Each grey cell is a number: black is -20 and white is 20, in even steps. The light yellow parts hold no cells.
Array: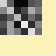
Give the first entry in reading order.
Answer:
13
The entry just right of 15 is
-3
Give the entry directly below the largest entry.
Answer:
-13
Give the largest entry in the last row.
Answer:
15
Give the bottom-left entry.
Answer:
-11
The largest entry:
17
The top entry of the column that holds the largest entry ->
-19
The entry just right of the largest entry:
-13
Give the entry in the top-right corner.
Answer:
-5

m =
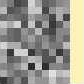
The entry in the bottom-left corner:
-11
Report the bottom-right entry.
5
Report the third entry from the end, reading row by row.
11
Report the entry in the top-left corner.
3
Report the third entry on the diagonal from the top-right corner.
-9
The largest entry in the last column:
11
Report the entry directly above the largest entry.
1
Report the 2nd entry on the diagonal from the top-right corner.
7
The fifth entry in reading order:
13
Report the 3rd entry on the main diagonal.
-3
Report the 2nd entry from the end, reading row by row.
3
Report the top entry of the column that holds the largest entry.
-3
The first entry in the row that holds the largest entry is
7
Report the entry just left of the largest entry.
7
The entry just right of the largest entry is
9
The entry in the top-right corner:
3
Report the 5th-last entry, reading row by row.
3

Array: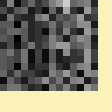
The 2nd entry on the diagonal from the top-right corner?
4
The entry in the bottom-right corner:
-2
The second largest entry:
6
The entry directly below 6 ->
-8
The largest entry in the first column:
-4
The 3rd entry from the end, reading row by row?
-18
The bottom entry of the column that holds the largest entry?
0
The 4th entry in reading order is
-10
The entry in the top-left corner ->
-14
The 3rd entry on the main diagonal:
-12
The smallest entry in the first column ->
-18
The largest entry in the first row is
12
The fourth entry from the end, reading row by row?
-10
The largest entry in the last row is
4
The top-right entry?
-14
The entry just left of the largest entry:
4
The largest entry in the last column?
0
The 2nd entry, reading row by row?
0
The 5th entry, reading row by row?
-4
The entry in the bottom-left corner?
-8
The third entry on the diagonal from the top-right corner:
4

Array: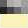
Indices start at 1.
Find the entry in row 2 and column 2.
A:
-9
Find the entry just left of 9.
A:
7
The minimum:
-15

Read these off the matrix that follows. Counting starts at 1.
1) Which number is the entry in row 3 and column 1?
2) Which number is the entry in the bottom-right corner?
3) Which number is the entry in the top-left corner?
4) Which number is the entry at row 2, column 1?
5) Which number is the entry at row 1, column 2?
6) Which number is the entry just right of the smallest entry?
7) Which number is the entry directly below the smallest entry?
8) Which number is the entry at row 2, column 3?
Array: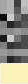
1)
-18
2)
-6
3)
6
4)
6
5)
8
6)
12
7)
0
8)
-6

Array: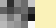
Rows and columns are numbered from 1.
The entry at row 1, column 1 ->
7
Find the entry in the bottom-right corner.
19
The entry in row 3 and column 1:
7
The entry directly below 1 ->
-5
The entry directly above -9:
-13
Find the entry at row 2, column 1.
-5

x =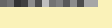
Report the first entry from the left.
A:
-4
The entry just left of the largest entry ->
-8
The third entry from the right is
-8
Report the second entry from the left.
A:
-2

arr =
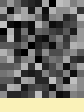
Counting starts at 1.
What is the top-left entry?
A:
-4
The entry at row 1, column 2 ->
4
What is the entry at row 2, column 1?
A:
6
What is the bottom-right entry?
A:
-2
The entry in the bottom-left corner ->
2
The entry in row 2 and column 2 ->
-18
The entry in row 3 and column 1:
-10
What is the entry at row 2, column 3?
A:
-2
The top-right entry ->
4
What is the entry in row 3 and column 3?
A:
10
